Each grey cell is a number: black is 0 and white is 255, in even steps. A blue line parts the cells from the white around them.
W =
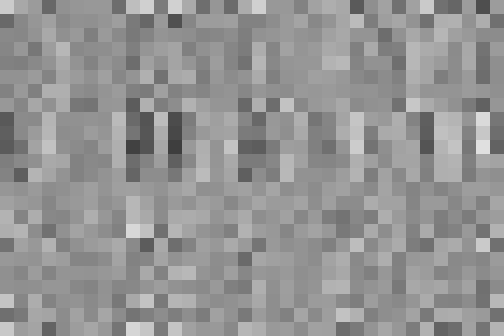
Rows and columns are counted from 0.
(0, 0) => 203
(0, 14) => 110
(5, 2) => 155
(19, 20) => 153
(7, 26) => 145
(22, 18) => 155
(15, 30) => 148
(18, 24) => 173
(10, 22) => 128
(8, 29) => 131
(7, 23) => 157
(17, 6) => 155
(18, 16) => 144
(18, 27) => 174
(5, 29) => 175
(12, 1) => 94
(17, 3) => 178
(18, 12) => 146
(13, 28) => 145
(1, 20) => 154
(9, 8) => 179
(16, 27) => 141
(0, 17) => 172
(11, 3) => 169
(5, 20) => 147
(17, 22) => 140
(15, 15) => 148
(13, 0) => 150
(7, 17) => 104
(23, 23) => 160
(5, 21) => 149
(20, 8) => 134
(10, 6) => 133
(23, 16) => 137
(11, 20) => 183
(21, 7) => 147
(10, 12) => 62
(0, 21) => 130
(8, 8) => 186
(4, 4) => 170

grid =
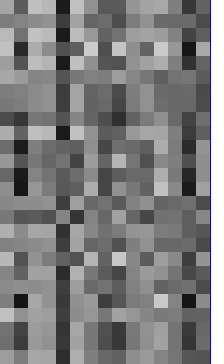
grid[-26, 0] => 165
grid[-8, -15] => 183
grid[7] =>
[120, 126, 139, 145, 61, 165, 98, 105, 70, 123, 145, 109, 104, 103, 76]
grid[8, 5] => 134
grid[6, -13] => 138
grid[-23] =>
[192, 41, 172, 140, 80, 95, 204, 79, 196, 142, 99, 202, 151, 23, 168]
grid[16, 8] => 123
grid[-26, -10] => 192
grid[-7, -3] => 116
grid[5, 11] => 95
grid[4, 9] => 146
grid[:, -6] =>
[149, 125, 158, 142, 146, 135, 125, 123, 98, 152, 105, 117, 105, 120, 129, 101, 147, 127, 135, 132, 129, 123, 150, 121, 119, 142]
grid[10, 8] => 111
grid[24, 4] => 56
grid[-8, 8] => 199
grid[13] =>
[142, 23, 150, 123, 88, 95, 172, 70, 145, 120, 97, 193, 137, 27, 161]
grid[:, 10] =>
[163, 146, 163, 99, 162, 119, 145, 145, 122, 166, 95, 80, 105, 97, 144, 71, 150, 145, 92, 155, 143, 129, 134, 145, 143, 154]
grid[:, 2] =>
[191, 139, 193, 172, 189, 133, 138, 139, 119, 191, 127, 119, 131, 150, 140, 91, 166, 139, 146, 162, 140, 167, 161, 156, 153, 166]
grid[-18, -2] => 67
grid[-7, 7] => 92
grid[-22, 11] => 173
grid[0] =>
[165, 92, 191, 183, 27, 192, 145, 89, 90, 149, 163, 168, 127, 55, 98]
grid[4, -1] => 100
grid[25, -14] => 124
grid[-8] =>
[183, 82, 146, 124, 96, 82, 180, 99, 199, 135, 92, 157, 137, 62, 148]
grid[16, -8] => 113
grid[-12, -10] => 159
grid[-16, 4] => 99
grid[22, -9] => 150
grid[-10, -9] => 135
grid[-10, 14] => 86
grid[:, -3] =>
[127, 105, 129, 151, 127, 115, 104, 104, 105, 127, 123, 126, 121, 137, 105, 114, 121, 104, 137, 116, 107, 131, 124, 115, 115, 117]

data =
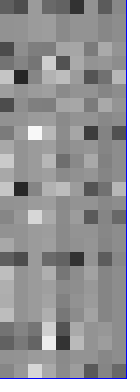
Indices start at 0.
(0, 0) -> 95
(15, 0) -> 134
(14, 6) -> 147
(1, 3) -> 157
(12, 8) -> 141
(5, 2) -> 134
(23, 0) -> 115
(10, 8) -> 141
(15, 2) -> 215
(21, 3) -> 163
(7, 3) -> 126
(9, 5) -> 166
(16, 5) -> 147
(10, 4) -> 138
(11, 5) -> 137
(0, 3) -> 105
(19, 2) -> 155
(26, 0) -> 134
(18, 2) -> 155
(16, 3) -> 157
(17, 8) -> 141
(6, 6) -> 147
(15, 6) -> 90
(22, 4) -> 119
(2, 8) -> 141
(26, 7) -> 133
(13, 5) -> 156
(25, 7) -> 135
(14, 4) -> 138
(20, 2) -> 155
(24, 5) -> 186
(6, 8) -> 141
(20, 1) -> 147
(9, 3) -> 184
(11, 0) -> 202
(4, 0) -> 115
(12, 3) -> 159
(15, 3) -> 170
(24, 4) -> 51

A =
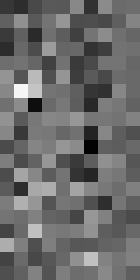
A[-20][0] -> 55
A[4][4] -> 114
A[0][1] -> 45
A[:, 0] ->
[55, 96, 58, 44, 110, 148, 135, 112, 146, 135, 75, 126, 76, 91, 124, 116, 68, 173, 67, 79]
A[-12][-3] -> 119
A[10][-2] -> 93
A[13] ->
[91, 45, 168, 173, 112, 164, 135, 120, 109, 128]
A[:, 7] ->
[139, 73, 140, 62, 116, 73, 49, 126, 119, 135, 96, 144, 126, 120, 46, 129, 94, 99, 130, 137]
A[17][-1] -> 126
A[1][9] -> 132
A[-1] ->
[79, 97, 130, 83, 126, 109, 113, 137, 114, 95]
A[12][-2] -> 119
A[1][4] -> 150
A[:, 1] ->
[45, 144, 96, 104, 115, 84, 245, 140, 90, 56, 101, 76, 165, 45, 176, 110, 106, 127, 106, 97]
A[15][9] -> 75
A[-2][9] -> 129
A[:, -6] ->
[88, 150, 93, 102, 114, 149, 112, 120, 132, 103, 150, 79, 116, 112, 118, 96, 120, 100, 104, 126]
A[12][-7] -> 92
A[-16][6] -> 74
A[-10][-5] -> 139
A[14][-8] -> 150
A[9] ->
[135, 56, 122, 120, 103, 113, 35, 135, 94, 80]
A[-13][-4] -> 40
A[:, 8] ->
[107, 95, 112, 114, 116, 108, 135, 119, 115, 94, 93, 133, 119, 109, 118, 86, 88, 102, 117, 114]
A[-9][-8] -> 99
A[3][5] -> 104
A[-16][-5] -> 58
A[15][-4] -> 151
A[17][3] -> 127

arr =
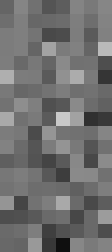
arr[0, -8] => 101
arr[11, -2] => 72
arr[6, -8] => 121
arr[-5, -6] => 109
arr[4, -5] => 101
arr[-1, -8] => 104
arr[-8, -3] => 121
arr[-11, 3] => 80
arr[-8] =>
[130, 107, 85, 124, 148, 121, 84, 113]
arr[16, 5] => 90
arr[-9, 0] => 124
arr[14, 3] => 126
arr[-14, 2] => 120
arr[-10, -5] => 91
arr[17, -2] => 122
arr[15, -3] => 71
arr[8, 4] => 201
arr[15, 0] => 78
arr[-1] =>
[104, 101, 153, 56, 15, 135, 122, 131]
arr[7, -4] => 87
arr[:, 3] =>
[84, 105, 73, 163, 101, 90, 115, 80, 91, 149, 124, 68, 88, 110, 126, 106, 63, 56]
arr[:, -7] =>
[133, 127, 127, 127, 105, 124, 103, 142, 113, 120, 107, 103, 125, 120, 69, 80, 110, 101]
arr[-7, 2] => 83
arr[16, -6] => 126
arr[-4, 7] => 93
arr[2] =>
[124, 127, 116, 73, 76, 125, 90, 129]
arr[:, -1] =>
[134, 131, 129, 186, 78, 53, 105, 97, 56, 133, 113, 139, 113, 126, 93, 156, 77, 131]
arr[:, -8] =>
[101, 110, 124, 124, 125, 175, 121, 114, 169, 124, 130, 95, 119, 115, 149, 78, 106, 104]
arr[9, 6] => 110
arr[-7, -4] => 90
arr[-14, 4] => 138

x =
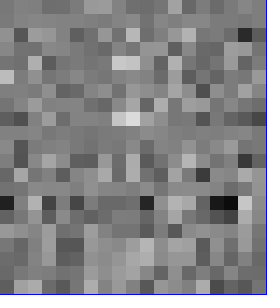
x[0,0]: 120
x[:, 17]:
[134, 120, 42, 152, 100, 119, 161, 118, 89, 134, 116, 56, 170, 121, 198, 172, 155, 153, 129, 109, 87]
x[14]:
[32, 128, 178, 68, 125, 70, 124, 105, 105, 111, 37, 144, 179, 168, 99, 24, 12, 198, 139]
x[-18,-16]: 136
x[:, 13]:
[104, 135, 178, 136, 118, 93, 141, 158, 121, 124, 146, 181, 122, 139, 168, 120, 138, 160, 150, 104, 128]
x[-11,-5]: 124
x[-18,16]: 157
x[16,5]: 116
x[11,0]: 126
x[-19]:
[145, 86, 156, 150, 130, 95, 112, 150, 113, 183, 110, 127, 151, 178, 119, 123, 108, 42, 92]
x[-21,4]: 111
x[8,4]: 109
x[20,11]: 150
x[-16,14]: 117
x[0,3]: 110
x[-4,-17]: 128
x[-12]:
[129, 129, 133, 120, 125, 121, 117, 122, 124, 129, 139, 134, 127, 124, 128, 126, 131, 134, 121]
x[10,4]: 131
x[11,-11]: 108
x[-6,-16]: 93
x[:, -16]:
[110, 132, 150, 136, 92, 117, 143, 129, 156, 120, 128, 165, 129, 135, 68, 93, 156, 157, 152, 125, 107]
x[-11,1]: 85
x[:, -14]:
[123, 130, 95, 122, 122, 135, 105, 132, 131, 121, 121, 95, 133, 127, 70, 109, 116, 86, 98, 117, 118]
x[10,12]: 129
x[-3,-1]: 104
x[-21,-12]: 155
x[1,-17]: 134
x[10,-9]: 107
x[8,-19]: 94
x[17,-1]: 113
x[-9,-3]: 134
